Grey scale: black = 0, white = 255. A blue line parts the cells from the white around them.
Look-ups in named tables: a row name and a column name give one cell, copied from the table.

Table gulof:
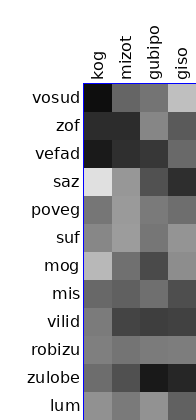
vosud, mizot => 101
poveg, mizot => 154
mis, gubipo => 111
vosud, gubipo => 116
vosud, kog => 14
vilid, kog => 123
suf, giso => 148
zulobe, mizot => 80
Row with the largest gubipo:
lum

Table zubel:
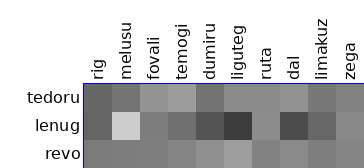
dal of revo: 138
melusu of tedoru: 116
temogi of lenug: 112
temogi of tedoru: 156
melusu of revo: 125
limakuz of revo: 126
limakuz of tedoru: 120
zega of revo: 133
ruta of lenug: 141
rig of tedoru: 102
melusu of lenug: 205
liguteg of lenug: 60
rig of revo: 122

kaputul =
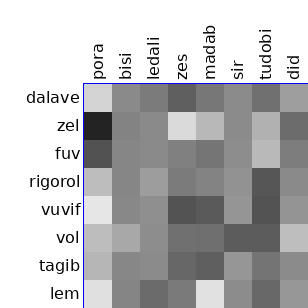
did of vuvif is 148
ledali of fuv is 138
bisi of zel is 131
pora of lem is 224
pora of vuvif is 230
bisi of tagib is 135
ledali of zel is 138
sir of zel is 139
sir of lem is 140
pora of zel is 35
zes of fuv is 128
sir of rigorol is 146
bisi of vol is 168
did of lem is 151
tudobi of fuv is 185
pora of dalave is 212
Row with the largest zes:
zel

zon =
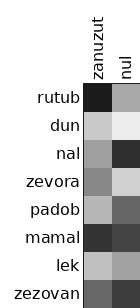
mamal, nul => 68
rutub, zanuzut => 27
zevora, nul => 208
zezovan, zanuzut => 104
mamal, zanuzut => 52
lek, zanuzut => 192

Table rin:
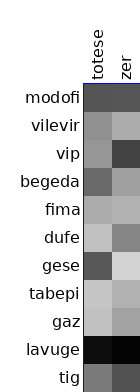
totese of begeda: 105
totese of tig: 122
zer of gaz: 162
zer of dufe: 134
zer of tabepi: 177
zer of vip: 66
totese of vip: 150
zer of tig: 82
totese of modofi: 84
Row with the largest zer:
gese

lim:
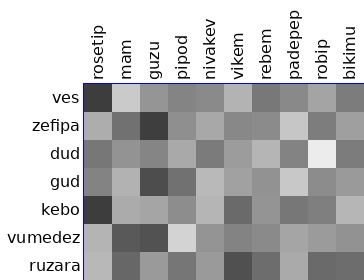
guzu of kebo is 165
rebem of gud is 146
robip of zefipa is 125
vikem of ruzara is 80
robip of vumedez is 155
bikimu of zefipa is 159
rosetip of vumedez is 180
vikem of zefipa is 136
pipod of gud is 113
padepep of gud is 200
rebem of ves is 120
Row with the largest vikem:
ves

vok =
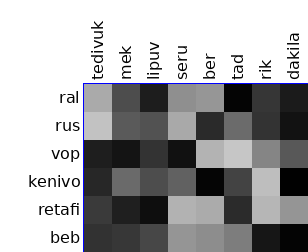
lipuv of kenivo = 77
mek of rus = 90
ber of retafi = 171
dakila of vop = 88
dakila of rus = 18
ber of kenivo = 5
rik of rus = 51
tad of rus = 107
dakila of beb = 4
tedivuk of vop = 30
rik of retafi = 182
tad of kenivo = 67
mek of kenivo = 106

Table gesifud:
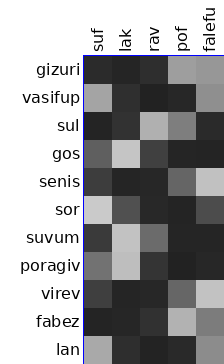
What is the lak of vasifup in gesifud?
47
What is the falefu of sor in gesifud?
76
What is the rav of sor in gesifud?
40
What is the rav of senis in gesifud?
39
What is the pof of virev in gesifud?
102
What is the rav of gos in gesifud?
64
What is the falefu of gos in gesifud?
36
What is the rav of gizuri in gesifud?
46

